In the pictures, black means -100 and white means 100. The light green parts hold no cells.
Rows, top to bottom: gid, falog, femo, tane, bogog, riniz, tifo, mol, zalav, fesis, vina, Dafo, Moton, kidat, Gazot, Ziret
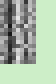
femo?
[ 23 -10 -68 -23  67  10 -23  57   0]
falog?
[-10   0 -58 -23  67  10 -10  45  23]
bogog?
[ 33 -23 -58  23  80   0 -23  45   0]
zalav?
[-10 -23 -81  33  45  23 -36  57 -10]
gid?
[ 33 -10 -46  33  57  23 -58  45  10]
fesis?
[ 33  33 -46 -36  45  33 -36  45  23]

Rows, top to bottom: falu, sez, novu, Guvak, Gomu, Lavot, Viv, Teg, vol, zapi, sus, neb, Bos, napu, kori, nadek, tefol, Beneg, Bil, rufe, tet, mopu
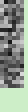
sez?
[ 14  36   1  14 -23  25]
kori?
[  1 -10   1 -23  14 -10]
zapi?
[-57 -10 -10 -34 -23  36]

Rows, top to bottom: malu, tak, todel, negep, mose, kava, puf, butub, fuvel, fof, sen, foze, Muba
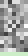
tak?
[ 55  65  -3 -14  19  42  65]
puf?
[ -3  65 -26  75 -39  19  98]
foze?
[-26  42   9 -26   9   9  -3]

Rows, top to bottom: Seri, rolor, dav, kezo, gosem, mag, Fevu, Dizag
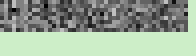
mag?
[ 24  12  24  24 -11  12 -11  12  12  12  12  12 -65 -11  24 -54   0  36
  12 -11 -32   0 -65  12 -32 -65 -42 -42  24  24   0 -11 -11 -42 -42 -11
 -11 -32   0 -11 -54 -54   0 -42 -32 -32 -32]
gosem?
[-54  12 -54  49   0   0  36 -54  12  24 -42 -65   0  24   0 -65 -32 -65
  12 -22 -42 -22 -78  24 -11 -22  36 -32 -22 -32  12   0 -32 -42  12 -22
 -22 -22 -54 -32   0  49 -22  36 -11 -11 -11]
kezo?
[-22  12 -42 -22 -42  12   0  24 -54 -54 -22 -42 -42 -54   0 -11 -32 -65
 -32 -42 -22 -54  24 -65 -11 -88  12 -42  49 -22   0 -42  24 -11 -65 -42
 -11   0 -54 -22 -65 -32 -32 -11   0   0 -78]
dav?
[  0  24 -65 -99 -54   0  12 -54  36  24 -42 -54 -22  24 -22 -54 -65  12
 -32   0  12 -54   0 -32 -42 -32 -32  12  49 -32 -22 -11 -65 -11  36  24
  24 -22  12 -22 -65 -42   0   0  12 -11  24]

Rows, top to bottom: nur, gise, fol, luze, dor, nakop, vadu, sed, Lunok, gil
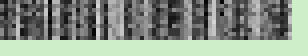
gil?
[-36 -71 -36 -58  41 -23 -48  18 -13 -48 -36   8 -71  41  41 -83 -83 -36
  31 -71 -23 -36 -58 -71  54 -36 -71  41  31 -13  18 -36 -48   8  -3 -71
  18  -3 -36 -58 -23 -58  -3 -23 -36 -13   8  54 -58 -23   8 -71  18  18
   8 -23  -3 -23 -48 -58 -36 -83  -3   8   8 -36  -3 -36 -13 -48 -36 -36
  31]
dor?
[-13 -71 -23 -23  41 -58 -71 -58 -48 -36 -48  31 -83 -13  18 -48 -83 -13
  31 -23   8 -36 -71 -71  67  -3 -71  31  31   8  41 -71 -48 -13   8   8
   8  -3 -58 -48 -23  -3 -83 -83 -71 -36   8  41 -36 -48 -48 -71  41  54
 -23 -13 -23  18 -23 -58  31 -36  18  31  41   8   8 -36 -58 -58 -58 -58
  54]

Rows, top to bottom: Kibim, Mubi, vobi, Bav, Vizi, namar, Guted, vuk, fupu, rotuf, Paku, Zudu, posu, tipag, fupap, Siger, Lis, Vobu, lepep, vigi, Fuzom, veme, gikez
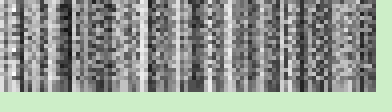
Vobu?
[ 75  -5  63  75  18 -49  18   5  52  41 -27  41  63  41  -5 -37 -27 -61
  41  18 -16  18 -37 -49 -37 -49   5 -27  31 -16  31  52  18  31  18  75
  31 -73 -37 -16   5 -27 -16 -16  63 -16  18 -16 -49 -49 -37  31  85  -5
 -37 -27  18  63  41 -27  18  41 -16 -16  31  41 -16 -49 -16 -49  52  41
  75 -16 -27 -61 -49  31 -37   5 -61  18 -27  52   5  -5  41  63  -5   5
 -73 -27  -5 -16]
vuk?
[ 18  18  41  52   5 -49 -27  31  52  63 -49 -27  63  31  18 -61 -84 -73
  63 -37  18  41 -27   5  52  31 -49 -73   5  63  18 -16 -49  63  18  75
  75 -49  18 -61 -27 -37  -5  52  63  -5  18  31 -37 -27  31  41 -16  18
  31   5  63  63   5 -16 -16 -16 -16   5  -5  31  31  -5   5 -49  52 -49
  52  63 -16 -37  -5  18 -37 -49  -5 -37 -37   5  18  18  75  -5  18   5
  18  18  18 -61]

